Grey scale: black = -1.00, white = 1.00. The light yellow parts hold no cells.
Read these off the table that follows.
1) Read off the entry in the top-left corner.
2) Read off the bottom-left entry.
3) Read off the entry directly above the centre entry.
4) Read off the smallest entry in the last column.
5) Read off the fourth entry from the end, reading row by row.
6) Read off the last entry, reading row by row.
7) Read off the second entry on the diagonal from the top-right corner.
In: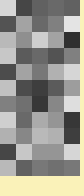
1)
0.68
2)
0.45
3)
-0.06
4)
-0.63
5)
-0.24
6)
-0.06
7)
0.00

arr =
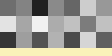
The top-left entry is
-0.14
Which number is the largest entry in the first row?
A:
0.61
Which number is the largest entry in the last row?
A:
0.67
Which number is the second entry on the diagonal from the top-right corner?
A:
-0.03
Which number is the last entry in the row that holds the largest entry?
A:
0.51
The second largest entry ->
0.78
